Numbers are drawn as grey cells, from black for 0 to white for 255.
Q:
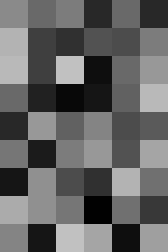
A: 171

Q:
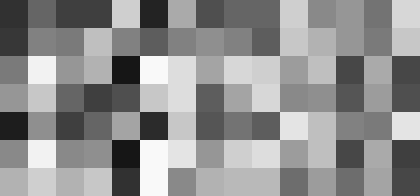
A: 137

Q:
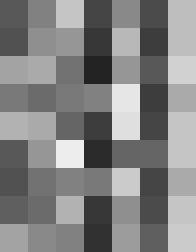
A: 95

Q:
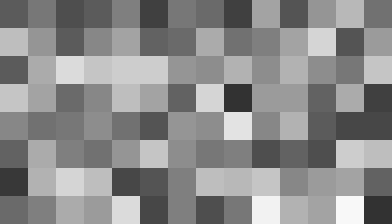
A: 56

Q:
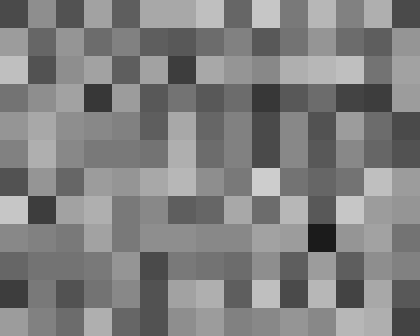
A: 61

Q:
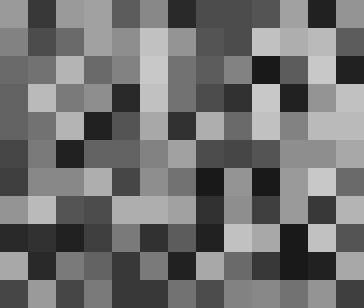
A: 168

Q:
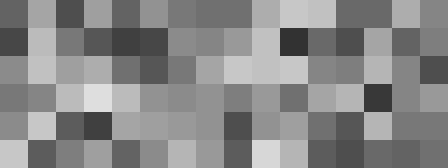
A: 139
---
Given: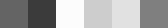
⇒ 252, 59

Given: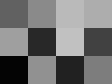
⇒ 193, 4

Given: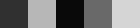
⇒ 213, 9

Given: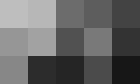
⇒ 190, 23

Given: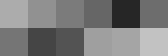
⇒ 194, 38

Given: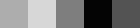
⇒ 215, 4

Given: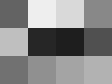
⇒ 238, 30

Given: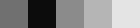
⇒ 228, 12

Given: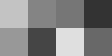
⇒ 223, 51
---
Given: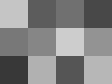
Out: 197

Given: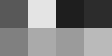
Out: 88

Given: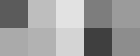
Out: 91

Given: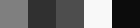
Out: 127

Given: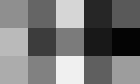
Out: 143

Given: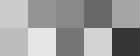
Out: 203
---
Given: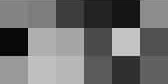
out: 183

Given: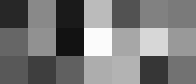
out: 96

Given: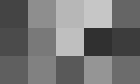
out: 89

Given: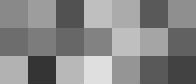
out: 184

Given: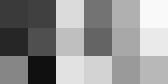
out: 226

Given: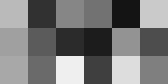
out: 239

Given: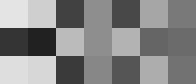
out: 58

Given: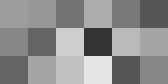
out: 192

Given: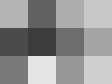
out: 151

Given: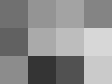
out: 81
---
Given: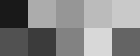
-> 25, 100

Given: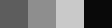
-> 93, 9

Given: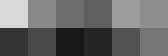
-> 216, 117

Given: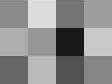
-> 138, 132

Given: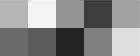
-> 181, 222

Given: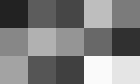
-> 34, 229

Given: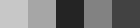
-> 199, 66
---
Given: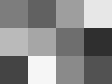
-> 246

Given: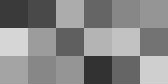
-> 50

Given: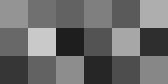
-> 38

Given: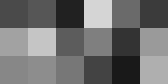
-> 67

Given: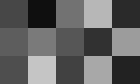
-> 65

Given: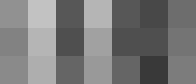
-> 101

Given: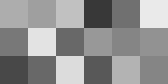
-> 88

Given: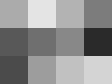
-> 157
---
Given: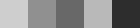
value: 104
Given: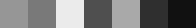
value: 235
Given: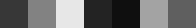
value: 231
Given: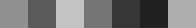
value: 195
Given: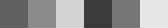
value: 211
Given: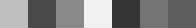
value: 137
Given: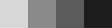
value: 92
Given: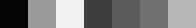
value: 240
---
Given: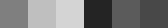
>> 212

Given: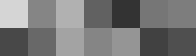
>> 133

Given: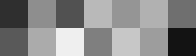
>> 127

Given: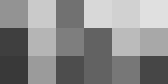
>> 77

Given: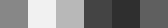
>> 184

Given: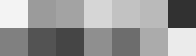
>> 143

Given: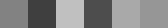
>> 192

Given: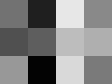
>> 152

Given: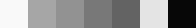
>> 120
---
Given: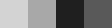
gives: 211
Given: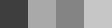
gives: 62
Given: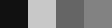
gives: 17
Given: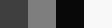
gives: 63
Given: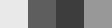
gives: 233
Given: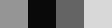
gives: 149
